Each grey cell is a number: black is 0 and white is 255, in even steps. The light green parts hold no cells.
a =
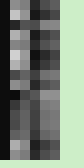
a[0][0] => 13
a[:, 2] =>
[127, 148, 82, 140, 123, 154, 143, 98, 124, 69, 89, 97, 98, 106, 138, 124]
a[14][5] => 81
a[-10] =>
[13, 177, 143, 29, 58, 78]
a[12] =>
[13, 73, 98, 65, 116, 122]
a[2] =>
[13, 38, 82, 76, 132, 135]
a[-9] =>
[13, 73, 98, 64, 113, 120]
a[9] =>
[13, 12, 69, 86, 145, 144]
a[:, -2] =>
[77, 49, 132, 61, 81, 42, 58, 113, 79, 145, 122, 113, 116, 102, 61, 77]
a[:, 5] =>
[93, 71, 135, 80, 97, 66, 78, 120, 93, 144, 128, 120, 122, 112, 81, 93]
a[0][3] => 40
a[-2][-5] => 173
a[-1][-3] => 42
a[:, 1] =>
[141, 195, 38, 176, 132, 208, 177, 73, 141, 12, 56, 76, 73, 96, 173, 141]
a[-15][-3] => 24
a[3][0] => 13

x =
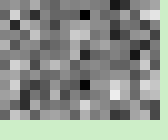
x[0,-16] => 137
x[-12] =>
[137, 150, 129, 171, 116, 99, 136, 130, 136, 126, 122, 22, 51, 134, 146, 165]
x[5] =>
[128, 137, 130, 95, 127, 116, 126, 179, 34, 100, 112, 129, 115, 21, 164, 110]
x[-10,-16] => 167
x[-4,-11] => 147
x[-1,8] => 175
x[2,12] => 119
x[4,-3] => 79
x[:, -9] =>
[130, 100, 161, 203, 168, 179, 94, 116, 88, 128, 142, 99]
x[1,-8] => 0
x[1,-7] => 139
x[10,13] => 161
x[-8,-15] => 85
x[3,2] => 100
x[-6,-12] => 154
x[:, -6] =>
[122, 101, 141, 133, 164, 112, 128, 133, 153, 135, 136, 146]
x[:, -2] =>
[146, 211, 63, 155, 45, 164, 202, 126, 216, 179, 98, 181]
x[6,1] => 210
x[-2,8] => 213
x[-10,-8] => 169
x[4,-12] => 86
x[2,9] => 141
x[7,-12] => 105
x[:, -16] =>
[137, 99, 167, 130, 178, 128, 102, 159, 142, 160, 145, 100]
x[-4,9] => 153

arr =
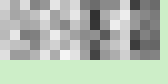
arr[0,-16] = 215
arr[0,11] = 139
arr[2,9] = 54
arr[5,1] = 156
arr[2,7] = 197
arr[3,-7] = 145
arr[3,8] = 140
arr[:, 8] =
[126, 172, 164, 140, 151, 161]
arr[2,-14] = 167
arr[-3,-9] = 162
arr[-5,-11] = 161
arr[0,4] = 150
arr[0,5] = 229
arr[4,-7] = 87
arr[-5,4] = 229
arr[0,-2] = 119
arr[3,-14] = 124
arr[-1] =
[223, 156, 156, 179, 228, 172, 244, 226, 161, 68, 152, 173, 207, 146, 127, 131]
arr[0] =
[215, 168, 220, 132, 150, 229, 189, 217, 126, 108, 138, 139, 215, 63, 119, 107]
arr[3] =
[185, 230, 124, 128, 180, 235, 190, 162, 140, 145, 90, 166, 209, 84, 129, 110]
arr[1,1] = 166
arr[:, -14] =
[220, 174, 167, 124, 190, 156]
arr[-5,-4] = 237
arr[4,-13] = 134
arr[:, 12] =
[215, 237, 212, 209, 216, 207]
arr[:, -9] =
[217, 230, 197, 162, 214, 226]

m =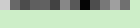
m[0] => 205
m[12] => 112
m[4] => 97
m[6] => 135

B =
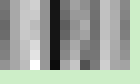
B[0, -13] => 119
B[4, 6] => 127
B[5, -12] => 167
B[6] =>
[147, 167, 188, 255, 152, 12, 165, 197, 82, 122, 207, 167, 163]
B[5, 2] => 192
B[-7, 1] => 168
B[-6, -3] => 193
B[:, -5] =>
[143, 153, 171, 162, 131, 117, 82]
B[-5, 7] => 145
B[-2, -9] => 150
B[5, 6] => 136
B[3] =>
[108, 169, 200, 194, 148, 21, 101, 151, 162, 112, 192, 174, 127]
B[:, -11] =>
[196, 199, 201, 200, 194, 192, 188]
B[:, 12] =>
[136, 132, 124, 127, 141, 147, 163]
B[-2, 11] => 169
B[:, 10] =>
[194, 193, 191, 192, 197, 199, 207]
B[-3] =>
[124, 167, 194, 217, 149, 20, 127, 168, 131, 116, 197, 171, 141]
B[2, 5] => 21
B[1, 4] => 147
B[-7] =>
[119, 168, 196, 208, 147, 20, 117, 161, 143, 115, 194, 171, 136]

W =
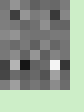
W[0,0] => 117
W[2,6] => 100
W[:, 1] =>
[148, 62, 120, 147, 107, 139, 180, 107, 158]
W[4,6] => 116
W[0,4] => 108
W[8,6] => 108
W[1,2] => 149
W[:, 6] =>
[123, 134, 100, 120, 116, 117, 53, 102, 108]
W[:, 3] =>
[96, 123, 112, 115, 96, 149, 98, 104, 118]
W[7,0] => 70
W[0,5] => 104
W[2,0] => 126
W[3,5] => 121
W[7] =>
[70, 107, 92, 104, 83, 161, 102]

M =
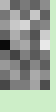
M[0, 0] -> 183
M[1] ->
[118, 179, 106, 198, 96]
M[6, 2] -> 81
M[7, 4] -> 142
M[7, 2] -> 103
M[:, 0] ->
[183, 118, 152, 97, 10, 109, 153, 114, 71]
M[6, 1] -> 133
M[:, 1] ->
[95, 179, 200, 174, 150, 67, 133, 160, 124]
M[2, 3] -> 120
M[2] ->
[152, 200, 213, 120, 133]
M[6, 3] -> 134
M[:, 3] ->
[99, 198, 120, 83, 103, 90, 134, 170, 163]

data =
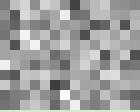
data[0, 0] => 122
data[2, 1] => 98
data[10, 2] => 183
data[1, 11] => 160
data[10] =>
[115, 123, 183, 199, 174, 104, 160, 237, 140, 125, 142, 208, 200, 121]
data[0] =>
[122, 192, 211, 141, 210, 195, 143, 66, 160, 185, 202, 146, 142, 135]
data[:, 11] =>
[146, 160, 181, 162, 185, 168, 187, 221, 175, 160, 208]
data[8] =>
[202, 142, 186, 126, 192, 61, 96, 202, 163, 165, 131, 175, 183, 171]
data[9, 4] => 142
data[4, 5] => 181
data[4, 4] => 148
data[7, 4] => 210
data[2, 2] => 156
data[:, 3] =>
[141, 190, 129, 166, 240, 160, 108, 192, 126, 182, 199]
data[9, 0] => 107
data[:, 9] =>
[185, 189, 84, 186, 150, 217, 171, 130, 165, 127, 125]
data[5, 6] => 136
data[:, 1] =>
[192, 87, 98, 159, 81, 169, 176, 87, 142, 125, 123]
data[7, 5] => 173
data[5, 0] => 163
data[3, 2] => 243
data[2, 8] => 142
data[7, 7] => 169
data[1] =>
[143, 87, 217, 190, 150, 167, 236, 112, 116, 189, 189, 160, 156, 175]
